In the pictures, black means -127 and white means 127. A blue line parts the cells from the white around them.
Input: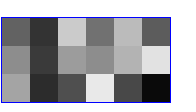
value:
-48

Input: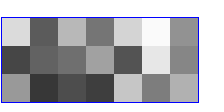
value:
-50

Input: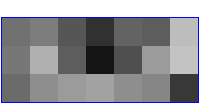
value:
27

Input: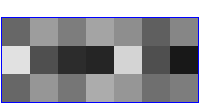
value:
-9

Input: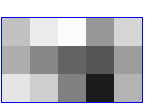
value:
1

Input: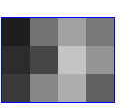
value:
46

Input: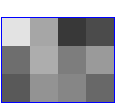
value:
6

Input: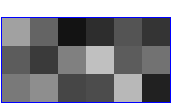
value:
-57

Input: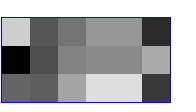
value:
36
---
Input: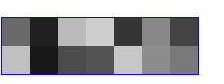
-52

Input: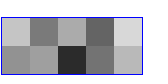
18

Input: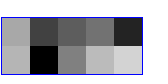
53

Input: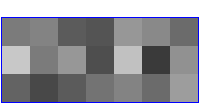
-36

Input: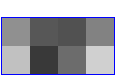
2

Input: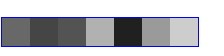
-44

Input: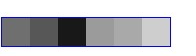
-40

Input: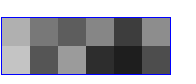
-42
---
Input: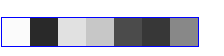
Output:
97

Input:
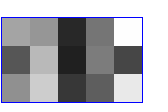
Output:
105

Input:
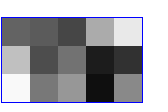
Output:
105

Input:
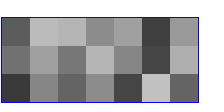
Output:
59

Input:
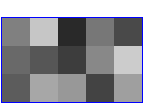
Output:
70

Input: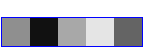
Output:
40

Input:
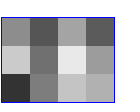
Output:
75
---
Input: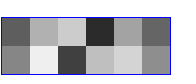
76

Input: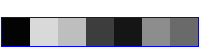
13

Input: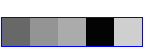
20

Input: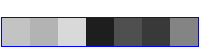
51

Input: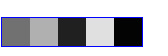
-14

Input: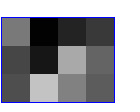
1
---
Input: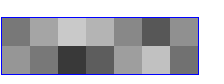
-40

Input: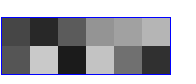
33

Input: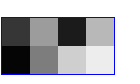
-100

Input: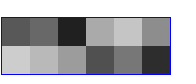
69

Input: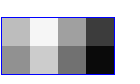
32

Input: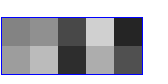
80

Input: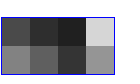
-95

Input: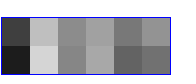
-7
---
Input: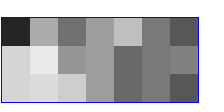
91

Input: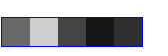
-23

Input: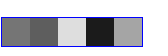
37

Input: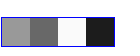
25

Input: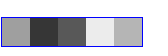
53

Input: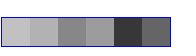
50
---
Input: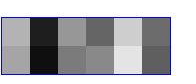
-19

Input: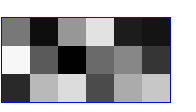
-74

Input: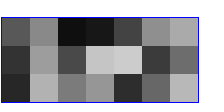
-18

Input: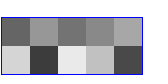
39

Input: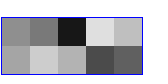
63

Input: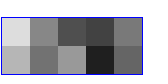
-6

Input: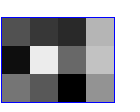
66

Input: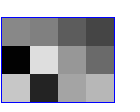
-21

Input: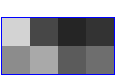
-76

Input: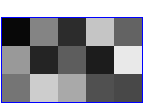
105
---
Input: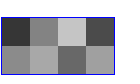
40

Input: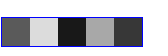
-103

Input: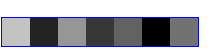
-29

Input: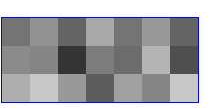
32

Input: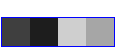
-98

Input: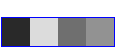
92

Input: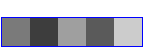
31

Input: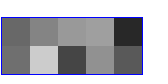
-58
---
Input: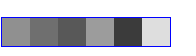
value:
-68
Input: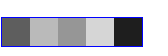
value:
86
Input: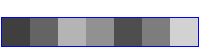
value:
-2
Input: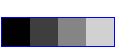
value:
5
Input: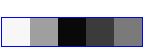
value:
-68
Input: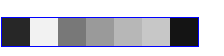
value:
71
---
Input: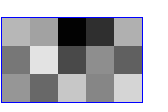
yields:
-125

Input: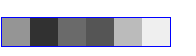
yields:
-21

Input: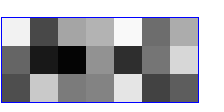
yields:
37

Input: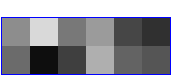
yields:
-7

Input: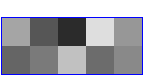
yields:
-84

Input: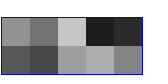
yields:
70

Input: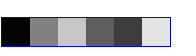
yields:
71

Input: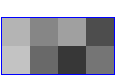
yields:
32

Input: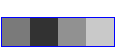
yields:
17
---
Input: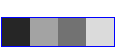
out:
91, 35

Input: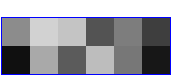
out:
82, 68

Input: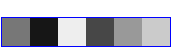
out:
110, 75

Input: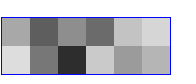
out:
93, 86

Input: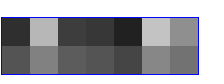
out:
67, 55

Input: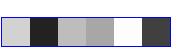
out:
125, 82

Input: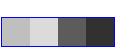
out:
91, 63

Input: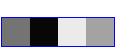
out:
107, 35

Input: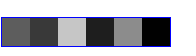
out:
70, 12

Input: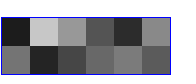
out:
71, 24
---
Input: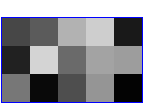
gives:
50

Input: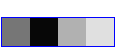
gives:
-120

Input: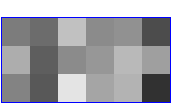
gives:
11

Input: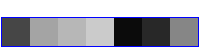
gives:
-116

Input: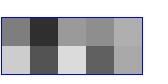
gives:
26

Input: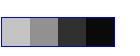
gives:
17
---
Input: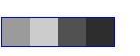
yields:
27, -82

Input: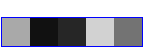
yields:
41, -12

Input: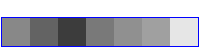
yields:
8, 102

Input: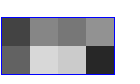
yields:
-60, -88

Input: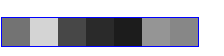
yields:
-12, 7

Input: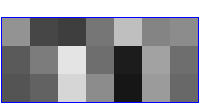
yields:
19, -23
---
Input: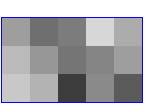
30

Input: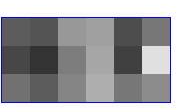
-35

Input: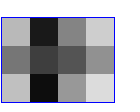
57

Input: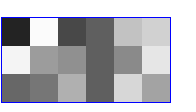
-92

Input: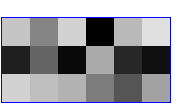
69

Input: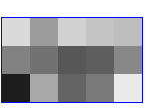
90

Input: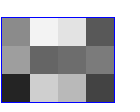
11
